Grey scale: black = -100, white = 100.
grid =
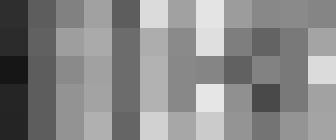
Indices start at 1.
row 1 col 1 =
-64
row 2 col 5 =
-15
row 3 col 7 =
7
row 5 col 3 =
15
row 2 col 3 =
24
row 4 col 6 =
39
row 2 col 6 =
36
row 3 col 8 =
4
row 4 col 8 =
80
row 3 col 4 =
26
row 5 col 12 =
29
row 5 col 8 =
59
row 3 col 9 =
-24
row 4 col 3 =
15
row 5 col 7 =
31
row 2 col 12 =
29

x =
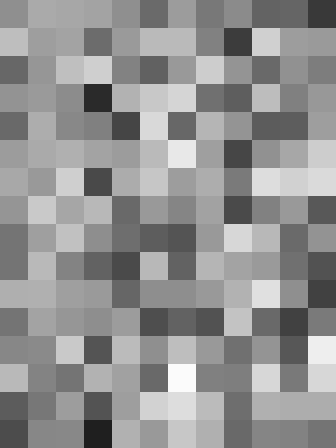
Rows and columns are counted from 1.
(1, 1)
12
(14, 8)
0
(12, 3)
18
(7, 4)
-43
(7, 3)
62
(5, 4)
0
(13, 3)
58
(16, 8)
38
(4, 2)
21
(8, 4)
44
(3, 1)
-19
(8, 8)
27
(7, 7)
23
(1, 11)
-21
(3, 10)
-18
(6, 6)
46
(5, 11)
-27
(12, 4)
11
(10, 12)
-36
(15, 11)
36
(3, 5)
2
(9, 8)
20
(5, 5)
-46
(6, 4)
28
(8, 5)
-18
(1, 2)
33
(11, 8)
20
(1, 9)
9
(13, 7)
49
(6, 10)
14
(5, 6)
70
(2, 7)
46
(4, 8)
-12
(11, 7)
11
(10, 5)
-42
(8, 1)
17
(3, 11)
14

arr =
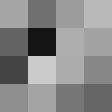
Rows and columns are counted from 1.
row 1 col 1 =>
30
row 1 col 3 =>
22
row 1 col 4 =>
45
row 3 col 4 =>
6
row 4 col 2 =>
29
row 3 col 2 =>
59

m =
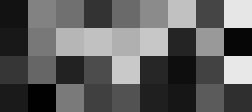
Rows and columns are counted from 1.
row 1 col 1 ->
-86
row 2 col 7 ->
-72
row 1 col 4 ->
-60
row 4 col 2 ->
-99
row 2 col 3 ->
43
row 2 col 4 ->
51
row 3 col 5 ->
58
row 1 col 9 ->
80
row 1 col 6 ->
9
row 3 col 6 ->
-70

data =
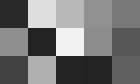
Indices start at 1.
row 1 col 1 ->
-68
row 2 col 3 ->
90
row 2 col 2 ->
-73
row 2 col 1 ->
12
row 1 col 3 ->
45

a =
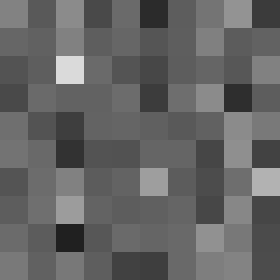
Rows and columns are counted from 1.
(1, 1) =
2
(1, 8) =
-9
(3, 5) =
-34
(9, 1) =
-16
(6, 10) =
-48
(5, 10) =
-5
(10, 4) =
-26
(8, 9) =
6
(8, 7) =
-21
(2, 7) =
-26
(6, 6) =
-21
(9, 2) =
-28
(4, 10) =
-27
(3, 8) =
-21
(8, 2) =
-13
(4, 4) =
-23
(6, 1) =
-10
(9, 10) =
-41
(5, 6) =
-25
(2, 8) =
0
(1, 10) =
-54
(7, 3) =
1
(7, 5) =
-22
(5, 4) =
-22
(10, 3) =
-6
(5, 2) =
-35
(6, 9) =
12
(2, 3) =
1
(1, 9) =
15
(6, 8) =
-45
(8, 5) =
-27
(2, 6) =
-33

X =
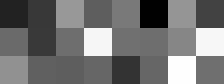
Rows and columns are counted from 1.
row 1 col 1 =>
-73
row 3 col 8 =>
-13
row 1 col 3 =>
19
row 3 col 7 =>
99
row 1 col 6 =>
-99
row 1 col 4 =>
-26
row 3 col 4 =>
-20
